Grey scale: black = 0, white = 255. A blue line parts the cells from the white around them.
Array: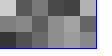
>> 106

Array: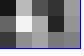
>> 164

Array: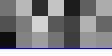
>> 158

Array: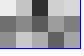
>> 172

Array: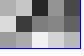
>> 240

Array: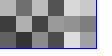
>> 139
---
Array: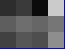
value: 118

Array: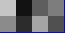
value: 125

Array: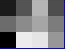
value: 124

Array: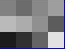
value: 92

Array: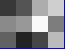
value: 125

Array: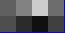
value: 109

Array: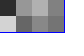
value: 129

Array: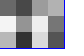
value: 118

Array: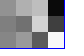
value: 63

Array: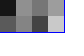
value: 157
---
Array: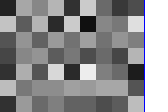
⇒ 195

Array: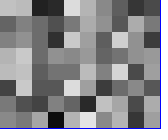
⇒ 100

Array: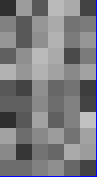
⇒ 129

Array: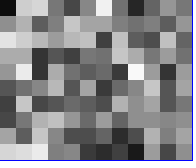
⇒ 143

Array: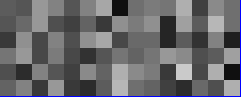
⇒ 85
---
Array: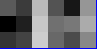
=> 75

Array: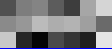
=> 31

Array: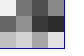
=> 165

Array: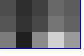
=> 209

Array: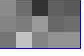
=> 146

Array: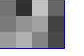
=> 131

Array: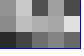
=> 132

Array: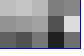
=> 33

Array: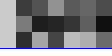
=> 173
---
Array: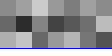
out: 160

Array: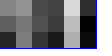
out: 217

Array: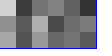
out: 97

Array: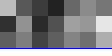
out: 138

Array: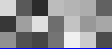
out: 173

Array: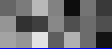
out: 116

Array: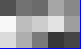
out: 166

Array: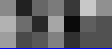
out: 200

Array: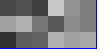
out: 147
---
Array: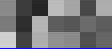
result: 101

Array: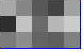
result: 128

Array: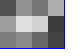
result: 67

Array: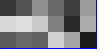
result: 27

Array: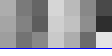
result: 228

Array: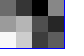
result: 93

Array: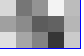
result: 203

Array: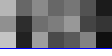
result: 15
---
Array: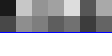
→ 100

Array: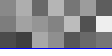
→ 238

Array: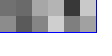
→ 161

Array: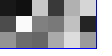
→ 36

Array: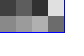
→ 108

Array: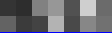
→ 113

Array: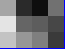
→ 71

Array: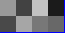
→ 104

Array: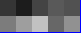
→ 145
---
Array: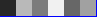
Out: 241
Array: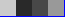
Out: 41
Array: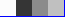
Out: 53
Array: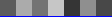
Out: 53
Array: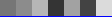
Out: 162
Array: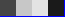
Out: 199
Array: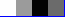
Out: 155
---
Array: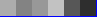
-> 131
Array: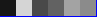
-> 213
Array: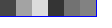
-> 163
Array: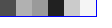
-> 177
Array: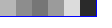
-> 141
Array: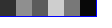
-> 143
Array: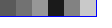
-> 114
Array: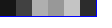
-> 65
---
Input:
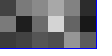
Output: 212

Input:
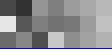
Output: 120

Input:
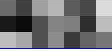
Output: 126

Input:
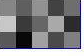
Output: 102

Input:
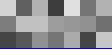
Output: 151

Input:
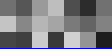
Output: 122

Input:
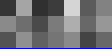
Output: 173
